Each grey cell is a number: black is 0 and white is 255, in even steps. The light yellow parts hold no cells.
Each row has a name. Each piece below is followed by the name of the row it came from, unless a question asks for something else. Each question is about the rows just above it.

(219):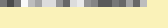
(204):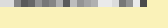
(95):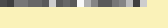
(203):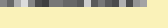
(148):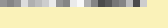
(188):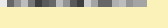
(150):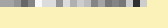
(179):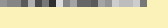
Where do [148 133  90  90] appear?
(219)
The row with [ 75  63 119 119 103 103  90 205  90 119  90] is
(203)
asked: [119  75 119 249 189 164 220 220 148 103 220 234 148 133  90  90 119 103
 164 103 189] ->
(219)
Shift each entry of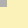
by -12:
[164]

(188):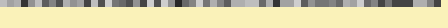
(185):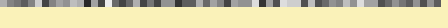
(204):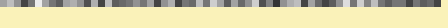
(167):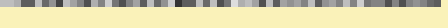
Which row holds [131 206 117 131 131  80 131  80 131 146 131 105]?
(167)
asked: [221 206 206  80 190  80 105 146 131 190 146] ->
(185)
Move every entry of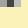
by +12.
[174  80 202]
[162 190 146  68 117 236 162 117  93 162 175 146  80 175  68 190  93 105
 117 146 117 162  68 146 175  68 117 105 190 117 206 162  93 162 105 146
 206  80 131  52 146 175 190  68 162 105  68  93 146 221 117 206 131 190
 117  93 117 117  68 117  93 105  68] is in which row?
(204)

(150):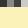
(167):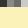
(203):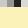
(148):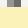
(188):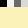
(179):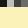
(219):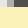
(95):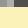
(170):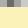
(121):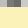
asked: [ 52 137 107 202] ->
(167)
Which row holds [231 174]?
(219)
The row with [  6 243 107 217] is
(188)
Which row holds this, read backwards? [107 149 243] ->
(148)
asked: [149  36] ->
(203)
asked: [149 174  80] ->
(95)
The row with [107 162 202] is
(170)

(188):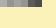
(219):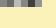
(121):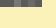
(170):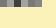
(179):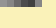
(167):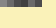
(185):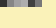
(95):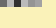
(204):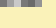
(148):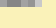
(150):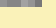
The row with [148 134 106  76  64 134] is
(179)
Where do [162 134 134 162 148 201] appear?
(148)
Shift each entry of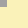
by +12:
[174]
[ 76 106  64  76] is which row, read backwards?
(167)
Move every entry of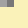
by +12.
[174 132]
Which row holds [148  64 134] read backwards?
(219)

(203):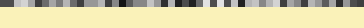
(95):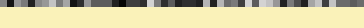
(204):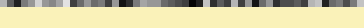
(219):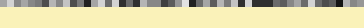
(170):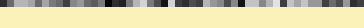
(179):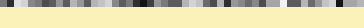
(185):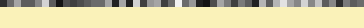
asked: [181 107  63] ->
(203)
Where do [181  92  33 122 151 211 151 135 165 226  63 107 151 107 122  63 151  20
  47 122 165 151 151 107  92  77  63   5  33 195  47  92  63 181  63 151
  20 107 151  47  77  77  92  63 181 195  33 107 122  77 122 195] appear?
(204)

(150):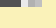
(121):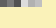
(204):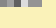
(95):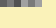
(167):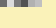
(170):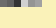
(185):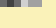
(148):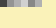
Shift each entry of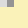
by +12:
[232 160]
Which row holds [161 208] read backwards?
(185)
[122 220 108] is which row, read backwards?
(167)
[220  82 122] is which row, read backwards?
(121)
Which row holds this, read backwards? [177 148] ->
(148)

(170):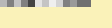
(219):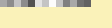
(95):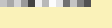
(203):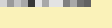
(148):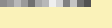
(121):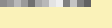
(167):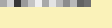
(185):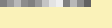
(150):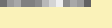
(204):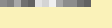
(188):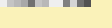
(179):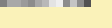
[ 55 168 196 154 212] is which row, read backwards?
(203)
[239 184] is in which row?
(95)
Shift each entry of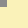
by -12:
[128]
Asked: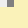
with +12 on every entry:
[251 140]
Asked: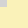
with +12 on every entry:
[224]

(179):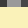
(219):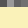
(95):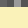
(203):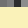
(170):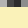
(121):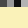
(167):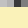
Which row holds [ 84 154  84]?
(95)
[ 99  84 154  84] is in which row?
(95)
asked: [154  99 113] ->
(219)
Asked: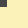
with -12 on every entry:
[59]
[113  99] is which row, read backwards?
(219)
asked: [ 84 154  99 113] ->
(219)

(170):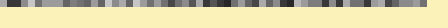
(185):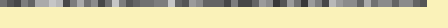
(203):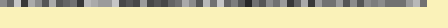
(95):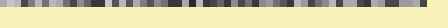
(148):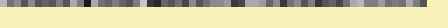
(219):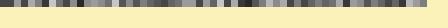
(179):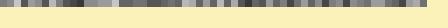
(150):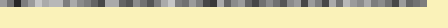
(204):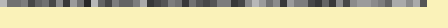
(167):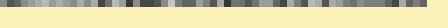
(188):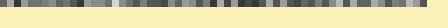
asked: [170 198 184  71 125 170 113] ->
(185)
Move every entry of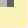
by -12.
[172  88]
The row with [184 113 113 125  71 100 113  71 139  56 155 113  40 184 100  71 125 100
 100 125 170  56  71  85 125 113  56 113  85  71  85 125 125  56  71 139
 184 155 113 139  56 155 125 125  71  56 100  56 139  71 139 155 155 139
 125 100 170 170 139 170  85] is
(204)
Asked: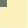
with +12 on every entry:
[125]
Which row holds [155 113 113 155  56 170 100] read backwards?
(203)

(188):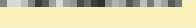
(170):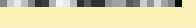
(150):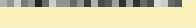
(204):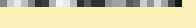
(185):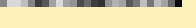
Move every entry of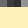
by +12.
[117  73  61 159]
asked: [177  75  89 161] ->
(150)
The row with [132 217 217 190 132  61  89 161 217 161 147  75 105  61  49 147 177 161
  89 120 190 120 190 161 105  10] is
(185)
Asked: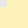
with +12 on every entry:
[244]
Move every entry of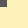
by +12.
[101]
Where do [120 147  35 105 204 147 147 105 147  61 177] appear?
(150)
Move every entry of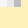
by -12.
[234 220 178]

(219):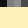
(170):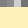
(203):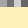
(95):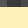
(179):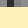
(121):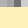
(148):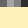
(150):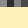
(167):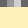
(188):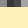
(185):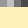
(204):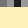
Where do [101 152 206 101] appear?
(167)
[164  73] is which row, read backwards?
(188)
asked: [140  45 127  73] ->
(150)
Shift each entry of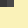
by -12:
[45 61]
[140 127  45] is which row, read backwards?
(179)

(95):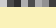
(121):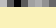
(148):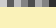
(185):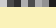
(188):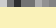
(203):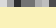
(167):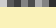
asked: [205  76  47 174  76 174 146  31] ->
(185)
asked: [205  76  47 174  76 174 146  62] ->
(95)

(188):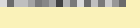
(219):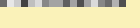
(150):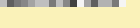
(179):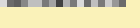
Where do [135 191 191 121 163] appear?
(179)
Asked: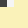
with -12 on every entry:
[ 53 233]
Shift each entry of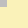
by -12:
[179]
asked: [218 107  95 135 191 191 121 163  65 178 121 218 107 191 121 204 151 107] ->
(179)
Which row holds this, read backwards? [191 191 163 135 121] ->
(150)
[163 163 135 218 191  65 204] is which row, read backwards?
(219)
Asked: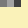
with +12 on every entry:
[133 175  77]

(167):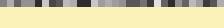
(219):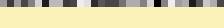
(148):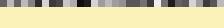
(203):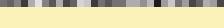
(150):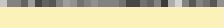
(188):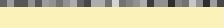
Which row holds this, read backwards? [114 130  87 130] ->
(150)
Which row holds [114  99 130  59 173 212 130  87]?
(150)
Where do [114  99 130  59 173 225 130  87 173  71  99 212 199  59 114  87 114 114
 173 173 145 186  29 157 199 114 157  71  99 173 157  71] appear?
(203)
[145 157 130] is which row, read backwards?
(150)
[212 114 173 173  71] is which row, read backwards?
(188)

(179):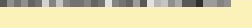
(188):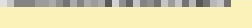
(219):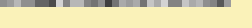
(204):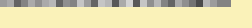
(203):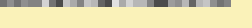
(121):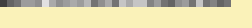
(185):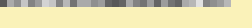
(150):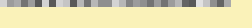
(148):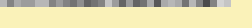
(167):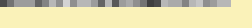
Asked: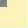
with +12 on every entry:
[143]
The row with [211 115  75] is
(203)

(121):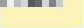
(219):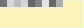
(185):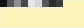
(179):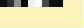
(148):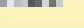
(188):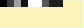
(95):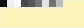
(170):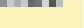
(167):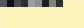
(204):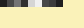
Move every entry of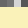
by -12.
[ 91 104 201  75]
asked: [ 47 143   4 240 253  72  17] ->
(179)
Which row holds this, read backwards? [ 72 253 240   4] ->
(179)
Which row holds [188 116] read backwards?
(95)
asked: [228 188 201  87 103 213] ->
(148)
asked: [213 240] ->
(204)
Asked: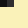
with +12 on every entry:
[29 59]

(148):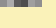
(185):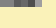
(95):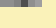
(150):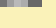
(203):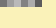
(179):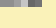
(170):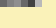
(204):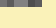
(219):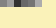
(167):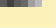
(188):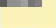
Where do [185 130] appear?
(203)
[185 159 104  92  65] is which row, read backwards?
(167)
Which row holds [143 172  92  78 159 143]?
(148)
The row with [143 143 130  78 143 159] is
(95)
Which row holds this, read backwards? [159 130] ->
(219)

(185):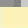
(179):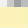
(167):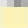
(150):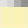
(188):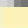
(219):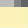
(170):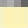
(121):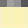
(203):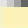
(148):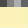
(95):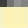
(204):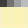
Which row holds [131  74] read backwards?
(148)
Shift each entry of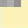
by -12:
[147 161 133]
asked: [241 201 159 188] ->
(179)
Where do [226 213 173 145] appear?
(150)

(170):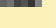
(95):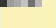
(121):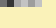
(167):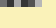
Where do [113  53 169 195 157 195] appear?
(121)
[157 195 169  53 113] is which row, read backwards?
(121)
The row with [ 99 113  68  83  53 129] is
(170)
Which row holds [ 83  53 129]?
(170)
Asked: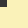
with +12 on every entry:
[65]

